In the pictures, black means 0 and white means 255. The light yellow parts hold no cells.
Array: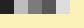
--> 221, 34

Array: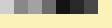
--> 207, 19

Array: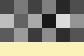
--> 218, 24

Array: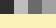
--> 189, 47

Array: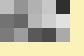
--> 225, 47

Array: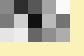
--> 250, 16

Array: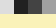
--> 221, 33
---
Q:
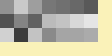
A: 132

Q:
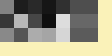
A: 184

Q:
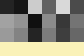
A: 147

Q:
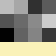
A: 106

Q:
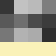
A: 111

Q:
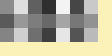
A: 152

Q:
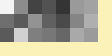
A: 90

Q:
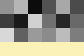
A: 25

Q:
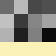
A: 58
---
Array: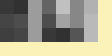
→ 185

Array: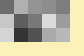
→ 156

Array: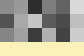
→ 191

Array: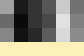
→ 128

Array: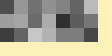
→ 119

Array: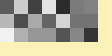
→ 115

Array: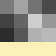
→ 151

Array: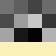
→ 53
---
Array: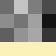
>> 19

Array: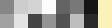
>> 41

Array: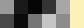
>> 140

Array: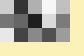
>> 123

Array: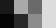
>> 220

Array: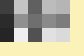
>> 124

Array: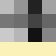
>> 102
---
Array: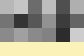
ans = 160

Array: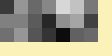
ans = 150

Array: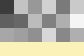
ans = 159

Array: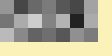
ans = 137

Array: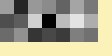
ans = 145

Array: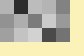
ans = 195

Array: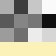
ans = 111

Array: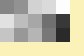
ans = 152

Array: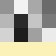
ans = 29

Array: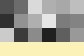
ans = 59
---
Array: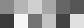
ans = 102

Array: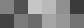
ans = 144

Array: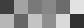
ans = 108

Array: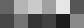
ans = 230

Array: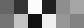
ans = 142

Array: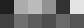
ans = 50

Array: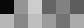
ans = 129
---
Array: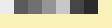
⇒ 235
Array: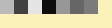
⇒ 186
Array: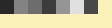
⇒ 40
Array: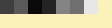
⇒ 63
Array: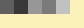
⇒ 95
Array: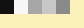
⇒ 17
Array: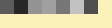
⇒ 91
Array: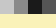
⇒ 199
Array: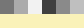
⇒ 118
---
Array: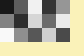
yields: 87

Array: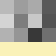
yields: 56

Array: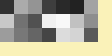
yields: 101

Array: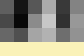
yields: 165

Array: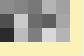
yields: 126

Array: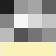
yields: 116

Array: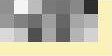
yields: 79

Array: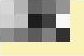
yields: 91

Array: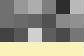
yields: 208
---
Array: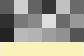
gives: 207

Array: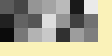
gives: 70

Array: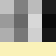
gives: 128

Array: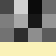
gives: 208

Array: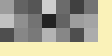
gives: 99

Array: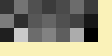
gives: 116
